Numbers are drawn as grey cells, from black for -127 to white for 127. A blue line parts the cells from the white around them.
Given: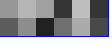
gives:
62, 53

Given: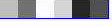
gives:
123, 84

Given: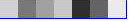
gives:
105, 81

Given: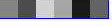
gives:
82, 38

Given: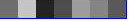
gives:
69, 28

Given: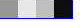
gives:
104, 63

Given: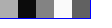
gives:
122, 46

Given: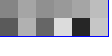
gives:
92, 70
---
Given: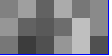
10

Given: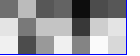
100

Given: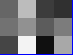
-3

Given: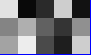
16

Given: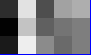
-1

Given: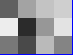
99

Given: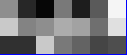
96

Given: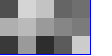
-4

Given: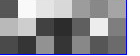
-1
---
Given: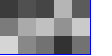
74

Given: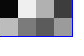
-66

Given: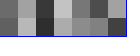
34

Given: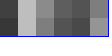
-1

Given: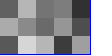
-49

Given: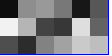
-28
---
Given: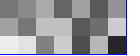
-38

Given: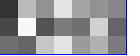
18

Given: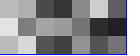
78

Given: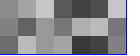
-49

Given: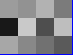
50

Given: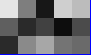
79
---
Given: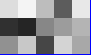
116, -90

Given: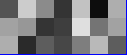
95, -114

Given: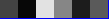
98, -120

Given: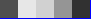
103, -78

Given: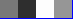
125, -81

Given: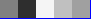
117, -81
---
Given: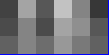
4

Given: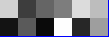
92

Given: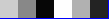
49

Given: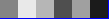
32

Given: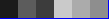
43

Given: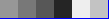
110
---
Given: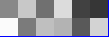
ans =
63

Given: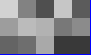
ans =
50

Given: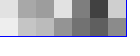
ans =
59

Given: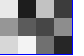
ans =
-57

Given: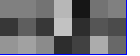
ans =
-72

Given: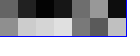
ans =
85

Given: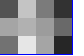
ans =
28

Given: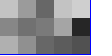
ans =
-5
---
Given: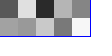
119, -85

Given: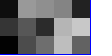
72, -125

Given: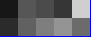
79, -104

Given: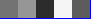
117, -83

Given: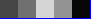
85, -120

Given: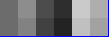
74, -92
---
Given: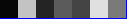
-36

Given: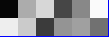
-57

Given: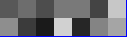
-6

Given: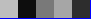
38

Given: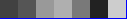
47

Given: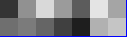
27

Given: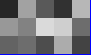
-78
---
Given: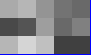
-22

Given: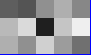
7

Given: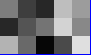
28

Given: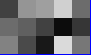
-19

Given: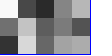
55

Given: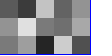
19
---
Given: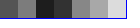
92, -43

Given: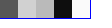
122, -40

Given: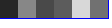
-14, -89

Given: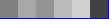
-61, 1

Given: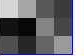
-68, -48

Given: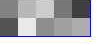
-64, -43

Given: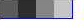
69, -37

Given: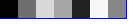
6, -125
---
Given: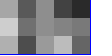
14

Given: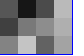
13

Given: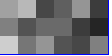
-21

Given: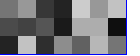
-42

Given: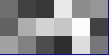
82

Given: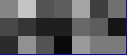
-96
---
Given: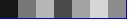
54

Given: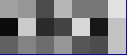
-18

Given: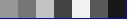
66

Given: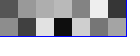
98

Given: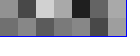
-36

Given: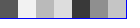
58

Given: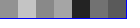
9

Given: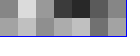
15

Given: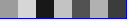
-103
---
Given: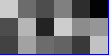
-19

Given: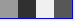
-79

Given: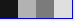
50

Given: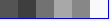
-65

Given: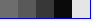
-38

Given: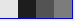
-98
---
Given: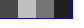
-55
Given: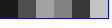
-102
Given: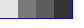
102
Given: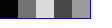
-123
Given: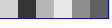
84
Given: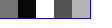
-10
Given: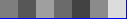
-1
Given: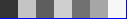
-75
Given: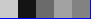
75
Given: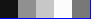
-109
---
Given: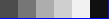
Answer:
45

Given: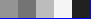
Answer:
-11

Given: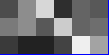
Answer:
-93

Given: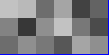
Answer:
-7

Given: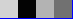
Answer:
83

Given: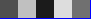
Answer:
64

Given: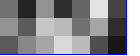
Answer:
89

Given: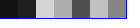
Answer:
46
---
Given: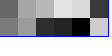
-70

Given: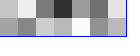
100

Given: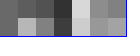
1

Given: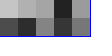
27

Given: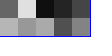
-58

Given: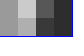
-82
